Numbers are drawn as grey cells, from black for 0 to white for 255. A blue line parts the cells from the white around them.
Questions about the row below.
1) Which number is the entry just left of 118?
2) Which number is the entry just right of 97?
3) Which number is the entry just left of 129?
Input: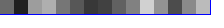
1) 175
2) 129
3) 97

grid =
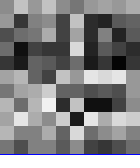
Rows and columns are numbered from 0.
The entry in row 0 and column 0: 140
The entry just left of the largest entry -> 182
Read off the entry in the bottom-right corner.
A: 109
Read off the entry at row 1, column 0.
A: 152
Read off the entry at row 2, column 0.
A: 78
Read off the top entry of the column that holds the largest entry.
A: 194
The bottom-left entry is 118
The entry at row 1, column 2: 129
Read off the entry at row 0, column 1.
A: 194
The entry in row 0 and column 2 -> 152
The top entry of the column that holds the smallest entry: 152
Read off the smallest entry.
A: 4
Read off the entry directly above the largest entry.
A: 205
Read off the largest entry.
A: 241
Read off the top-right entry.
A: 172
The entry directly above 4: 66
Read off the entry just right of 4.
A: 54
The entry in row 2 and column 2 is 118

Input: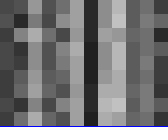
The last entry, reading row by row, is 52
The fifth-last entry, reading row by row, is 172
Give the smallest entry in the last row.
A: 32
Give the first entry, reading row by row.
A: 72
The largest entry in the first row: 183
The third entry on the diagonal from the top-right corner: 102
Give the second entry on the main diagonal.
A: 41
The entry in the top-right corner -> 61
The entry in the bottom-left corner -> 61
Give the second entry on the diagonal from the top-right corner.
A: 122
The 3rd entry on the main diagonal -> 172
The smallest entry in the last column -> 41
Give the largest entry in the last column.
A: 102
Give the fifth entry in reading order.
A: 111
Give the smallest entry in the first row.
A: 41
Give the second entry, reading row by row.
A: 81
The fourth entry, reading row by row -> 81

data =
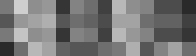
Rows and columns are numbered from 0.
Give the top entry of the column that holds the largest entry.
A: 207
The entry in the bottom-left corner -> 42
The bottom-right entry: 110
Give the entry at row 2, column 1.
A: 196
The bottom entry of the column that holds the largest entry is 110
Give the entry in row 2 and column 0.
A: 121
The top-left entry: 121
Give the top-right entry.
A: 42
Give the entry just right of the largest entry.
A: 142
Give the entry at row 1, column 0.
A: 86
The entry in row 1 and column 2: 163
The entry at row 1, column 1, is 151

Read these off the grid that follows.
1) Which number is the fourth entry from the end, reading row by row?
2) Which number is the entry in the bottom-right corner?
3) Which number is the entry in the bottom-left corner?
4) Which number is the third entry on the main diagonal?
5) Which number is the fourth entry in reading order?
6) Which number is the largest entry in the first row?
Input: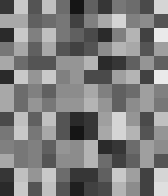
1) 180
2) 223
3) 42
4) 128
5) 192
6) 213
